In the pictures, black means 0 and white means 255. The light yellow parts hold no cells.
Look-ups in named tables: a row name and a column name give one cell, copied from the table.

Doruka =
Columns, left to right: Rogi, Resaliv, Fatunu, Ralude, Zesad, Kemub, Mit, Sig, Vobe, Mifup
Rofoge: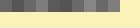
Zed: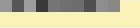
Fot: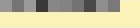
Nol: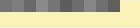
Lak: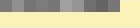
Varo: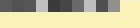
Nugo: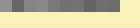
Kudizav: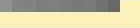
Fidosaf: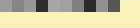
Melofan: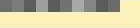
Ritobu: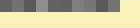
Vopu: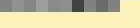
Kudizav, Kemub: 124
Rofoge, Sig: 134
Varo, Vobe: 80
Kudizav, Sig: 121
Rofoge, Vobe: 105
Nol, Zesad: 117
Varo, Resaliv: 82
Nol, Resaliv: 126
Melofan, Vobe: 91
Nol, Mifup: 95
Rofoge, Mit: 106
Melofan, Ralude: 158
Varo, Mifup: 144
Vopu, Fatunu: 134
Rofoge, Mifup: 126
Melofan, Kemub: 114
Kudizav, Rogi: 144
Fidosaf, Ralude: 45
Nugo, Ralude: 136
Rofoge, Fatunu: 104

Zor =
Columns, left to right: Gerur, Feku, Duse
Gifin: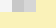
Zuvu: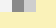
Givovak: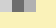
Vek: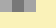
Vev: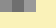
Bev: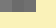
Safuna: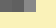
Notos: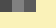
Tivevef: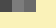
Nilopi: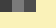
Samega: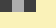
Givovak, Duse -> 177
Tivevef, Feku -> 124
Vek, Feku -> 120
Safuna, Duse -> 136
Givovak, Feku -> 110
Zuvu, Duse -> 206
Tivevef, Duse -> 106
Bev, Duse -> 112
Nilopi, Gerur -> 62
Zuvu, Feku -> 138
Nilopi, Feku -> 122
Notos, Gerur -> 75
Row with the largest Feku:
Gifin

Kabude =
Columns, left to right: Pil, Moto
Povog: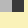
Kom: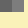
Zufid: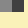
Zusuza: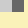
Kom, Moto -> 125
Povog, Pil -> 184
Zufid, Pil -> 135
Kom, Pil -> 100
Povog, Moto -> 58
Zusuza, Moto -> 103
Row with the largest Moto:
Kom

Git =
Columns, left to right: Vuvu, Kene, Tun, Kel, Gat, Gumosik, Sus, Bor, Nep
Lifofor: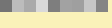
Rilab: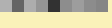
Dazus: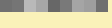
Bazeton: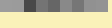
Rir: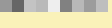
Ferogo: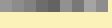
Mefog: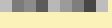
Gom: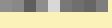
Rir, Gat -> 238
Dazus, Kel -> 167
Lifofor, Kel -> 217
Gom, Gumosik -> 120
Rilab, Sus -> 157
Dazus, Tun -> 185
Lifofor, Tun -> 170
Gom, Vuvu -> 142
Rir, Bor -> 156
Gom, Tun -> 94
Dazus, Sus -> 165
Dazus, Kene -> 117

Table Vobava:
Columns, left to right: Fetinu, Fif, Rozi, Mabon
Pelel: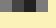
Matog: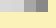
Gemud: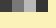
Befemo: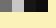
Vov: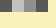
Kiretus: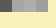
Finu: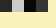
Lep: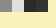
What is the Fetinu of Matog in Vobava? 217
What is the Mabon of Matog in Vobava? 136
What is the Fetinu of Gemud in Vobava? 60
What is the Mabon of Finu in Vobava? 53
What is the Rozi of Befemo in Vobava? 22
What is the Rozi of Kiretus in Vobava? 174
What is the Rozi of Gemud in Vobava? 184
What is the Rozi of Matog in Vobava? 166
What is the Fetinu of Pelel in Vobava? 124
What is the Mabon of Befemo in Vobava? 13
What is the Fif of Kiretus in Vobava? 166
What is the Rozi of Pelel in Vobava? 34
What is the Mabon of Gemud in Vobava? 53
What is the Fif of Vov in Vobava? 194
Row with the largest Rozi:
Gemud

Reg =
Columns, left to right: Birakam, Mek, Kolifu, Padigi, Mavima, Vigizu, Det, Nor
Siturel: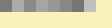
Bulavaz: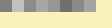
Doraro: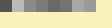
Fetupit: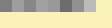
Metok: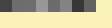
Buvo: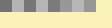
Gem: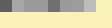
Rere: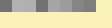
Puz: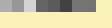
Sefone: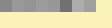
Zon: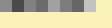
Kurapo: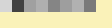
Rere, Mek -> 178
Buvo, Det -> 183
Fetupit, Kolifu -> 135
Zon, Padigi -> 108
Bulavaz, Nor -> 164
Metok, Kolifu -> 110
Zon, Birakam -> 139
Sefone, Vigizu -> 113
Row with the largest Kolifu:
Puz

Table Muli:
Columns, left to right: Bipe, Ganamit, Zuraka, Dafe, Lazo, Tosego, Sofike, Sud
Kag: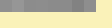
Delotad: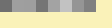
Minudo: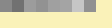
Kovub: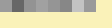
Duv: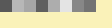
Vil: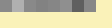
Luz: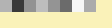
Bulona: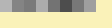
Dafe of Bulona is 172
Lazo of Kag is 139
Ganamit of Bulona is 132
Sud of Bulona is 159
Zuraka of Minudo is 156
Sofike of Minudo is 198
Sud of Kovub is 154
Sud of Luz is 171
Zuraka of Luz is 146
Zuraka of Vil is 137
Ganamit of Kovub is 103
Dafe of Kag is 141
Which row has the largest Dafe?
Luz

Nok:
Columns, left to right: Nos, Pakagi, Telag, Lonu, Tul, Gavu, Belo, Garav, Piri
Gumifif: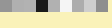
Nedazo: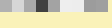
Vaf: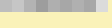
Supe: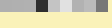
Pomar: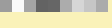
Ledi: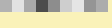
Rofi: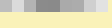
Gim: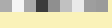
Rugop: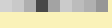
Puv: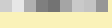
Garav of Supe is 187
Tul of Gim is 143
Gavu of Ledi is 206
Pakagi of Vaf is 198
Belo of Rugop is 188
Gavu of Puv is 165
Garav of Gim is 158
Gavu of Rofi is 170
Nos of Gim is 172
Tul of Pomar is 102
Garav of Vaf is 167
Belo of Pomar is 214
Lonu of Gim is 60
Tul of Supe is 196
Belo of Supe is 178

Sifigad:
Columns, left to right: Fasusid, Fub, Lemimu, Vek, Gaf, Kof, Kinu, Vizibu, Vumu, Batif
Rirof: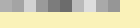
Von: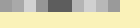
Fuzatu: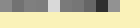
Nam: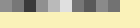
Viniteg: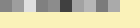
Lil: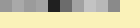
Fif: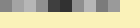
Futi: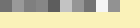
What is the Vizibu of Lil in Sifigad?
195
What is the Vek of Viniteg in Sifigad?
128
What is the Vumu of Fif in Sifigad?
123
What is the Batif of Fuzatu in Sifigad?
146
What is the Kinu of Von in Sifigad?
180
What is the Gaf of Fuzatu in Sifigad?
217

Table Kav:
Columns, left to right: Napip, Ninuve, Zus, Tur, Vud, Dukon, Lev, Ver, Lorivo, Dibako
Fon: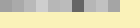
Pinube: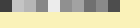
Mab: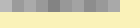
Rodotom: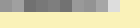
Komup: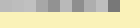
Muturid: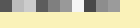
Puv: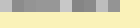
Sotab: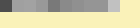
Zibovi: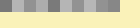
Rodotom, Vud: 126
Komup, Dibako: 120
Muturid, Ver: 73
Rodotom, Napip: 149
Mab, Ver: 141
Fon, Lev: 101
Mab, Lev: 163
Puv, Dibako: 148
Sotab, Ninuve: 160
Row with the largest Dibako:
Rodotom

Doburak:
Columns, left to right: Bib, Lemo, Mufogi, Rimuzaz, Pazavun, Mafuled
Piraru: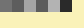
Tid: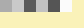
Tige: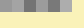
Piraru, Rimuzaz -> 92
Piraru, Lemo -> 93
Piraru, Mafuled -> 42
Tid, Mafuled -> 251
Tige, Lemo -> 164
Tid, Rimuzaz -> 193
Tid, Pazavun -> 85

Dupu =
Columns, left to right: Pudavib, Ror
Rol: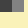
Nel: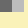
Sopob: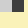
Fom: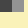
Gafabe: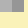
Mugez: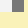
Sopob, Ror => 62
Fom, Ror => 147
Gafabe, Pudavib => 178
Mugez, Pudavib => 243
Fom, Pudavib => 69
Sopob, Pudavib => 207
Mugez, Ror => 120
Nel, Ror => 188
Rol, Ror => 130
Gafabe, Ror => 150
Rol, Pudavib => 65
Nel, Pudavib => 105

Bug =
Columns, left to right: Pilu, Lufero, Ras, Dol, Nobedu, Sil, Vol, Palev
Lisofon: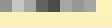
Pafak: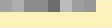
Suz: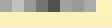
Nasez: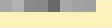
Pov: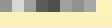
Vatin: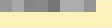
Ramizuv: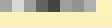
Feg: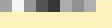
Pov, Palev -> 166
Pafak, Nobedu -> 109
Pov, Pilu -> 147
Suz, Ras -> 153
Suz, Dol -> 116
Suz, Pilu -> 166
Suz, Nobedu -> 81
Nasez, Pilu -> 166
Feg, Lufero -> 245
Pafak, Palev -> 151
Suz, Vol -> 153
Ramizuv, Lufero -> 215
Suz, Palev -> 170
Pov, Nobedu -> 79
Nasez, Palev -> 160

